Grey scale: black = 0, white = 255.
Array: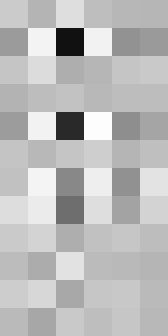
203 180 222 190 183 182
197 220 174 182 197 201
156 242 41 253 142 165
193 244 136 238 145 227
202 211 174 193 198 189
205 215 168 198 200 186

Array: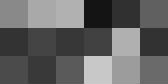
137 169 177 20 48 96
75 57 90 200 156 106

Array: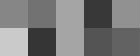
134 114 165 56 145

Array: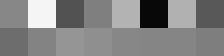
135 245 82 127 179 8 177 88

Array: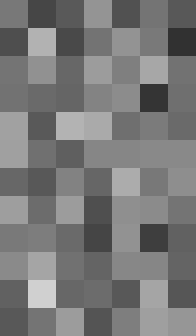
120 70 89 148 81 116 88
116 145 103 156 127 167 114
161 89 179 170 111 123 106
103 88 130 102 172 120 142
121 125 106 69 146 62 97
97 208 103 108 88 165 86

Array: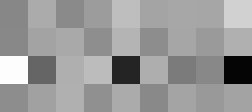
135 171 138 156 190 164 167 166 209
253 101 175 188 36 174 123 136 5

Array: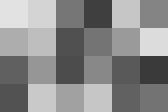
226 212 118 63 198 132
96 150 76 136 89 58
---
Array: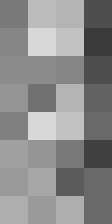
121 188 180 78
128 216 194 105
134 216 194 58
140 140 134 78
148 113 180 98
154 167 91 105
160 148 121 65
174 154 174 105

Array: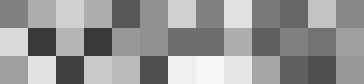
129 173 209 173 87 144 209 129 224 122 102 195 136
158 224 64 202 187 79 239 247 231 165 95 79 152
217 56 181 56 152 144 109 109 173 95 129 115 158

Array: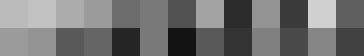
155 147 89 101 37 121 19 89 52 128 73 134 65
186 194 171 155 108 121 81 163 44 147 58 208 95

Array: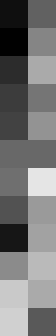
1 133
15 97
22 162
44 170
60 117
66 147
82 154
104 104
111 229
139 186
201 170
208 89

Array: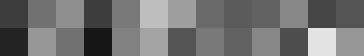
35 150 113 22 129 164 84 121 98 135 77 227 150
61 113 143 61 121 190 158 105 91 98 135 69 84

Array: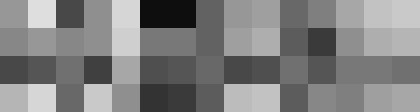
72 85 112 64 167 79 85 104 72 79 112 85 120 120 112
135 151 135 143 207 120 120 98 159 174 92 58 143 174 181
151 222 72 143 214 14 14 98 151 159 104 127 167 194 201
181 214 104 201 143 51 58 92 188 194 92 135 127 159 167
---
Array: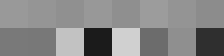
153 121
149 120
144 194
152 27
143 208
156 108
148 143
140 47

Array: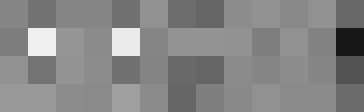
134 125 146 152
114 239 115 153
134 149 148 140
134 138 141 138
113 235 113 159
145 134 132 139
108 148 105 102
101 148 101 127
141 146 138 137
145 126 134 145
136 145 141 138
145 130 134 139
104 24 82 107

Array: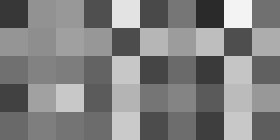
55 149 112 65 105
146 142 130 161 126
152 160 125 200 116
79 151 99 91 108
227 76 199 180 202
73 182 69 117 76
118 156 106 132 109
42 190 58 90 62
243 78 197 187 200
112 173 96 152 93

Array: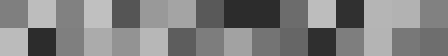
127 187
189 44
129 127
192 171
85 147
153 183
164 93
89 125
44 162
44 116
108 102
189 47
48 126
181 180
178 120
129 110

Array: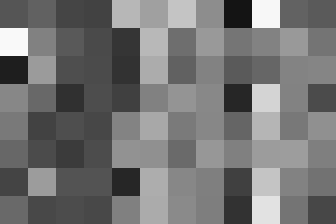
85 249 30 135 121 103 68 105
97 129 155 104 66 75 156 72
69 89 78 48 78 59 83 76
66 74 75 77 71 76 83 72
183 53 50 64 131 146 38 128
160 184 172 129 168 144 173 171
196 110 97 148 122 106 135 138
141 153 130 136 135 151 127 126
20 117 90 38 101 128 64 50
247 130 102 212 181 156 196 226
98 153 131 130 120 157 130 116
90 116 133 75 144 127 114 71

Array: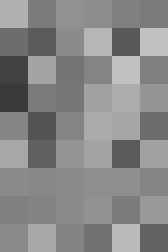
176 109 65 58 133 167 139 129 137
123 90 164 123 84 96 136 131 169
145 139 116 118 132 148 139 139 131
140 182 132 161 171 164 142 145 113
128 89 193 172 166 90 142 124 186
122 192 127 149 108 161 132 153 98

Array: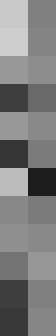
201 206 152 62 152 54 188 136 143 115 62 57
128 132 141 105 137 123 29 123 137 150 128 134

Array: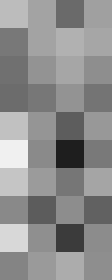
188 120 112 108 193 240 197 137 216 132
163 163 147 119 149 138 155 92 143 154
106 177 166 147 93 30 118 141 59 172
160 166 142 116 152 121 165 97 140 142
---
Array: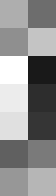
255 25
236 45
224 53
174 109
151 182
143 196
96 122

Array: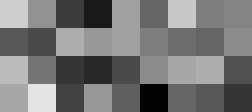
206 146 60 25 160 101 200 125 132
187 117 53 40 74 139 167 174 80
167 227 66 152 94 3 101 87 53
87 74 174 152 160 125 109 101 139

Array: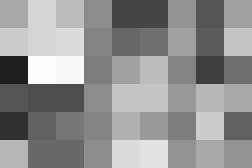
204 212 219 132 104 110 160 91 196
182 104 104 140 219 226 147 168 147
168 212 188 140 69 69 147 85 160
85 77 77 140 196 196 153 182 168
49 98 118 132 176 153 125 204 98
30 253 247 125 160 188 132 62 110

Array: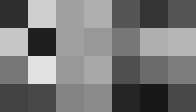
198 31 160 152 119 175 183
119 226 152 168 79 107 125
66 72 132 139 38 24 72
46 206 160 175 85 53 85

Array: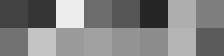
114 196 155 161 147 140 180 92
66 52 237 108 86 38 173 127

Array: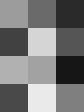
177 162 22
156 106 42
73 234 127
65 213 85
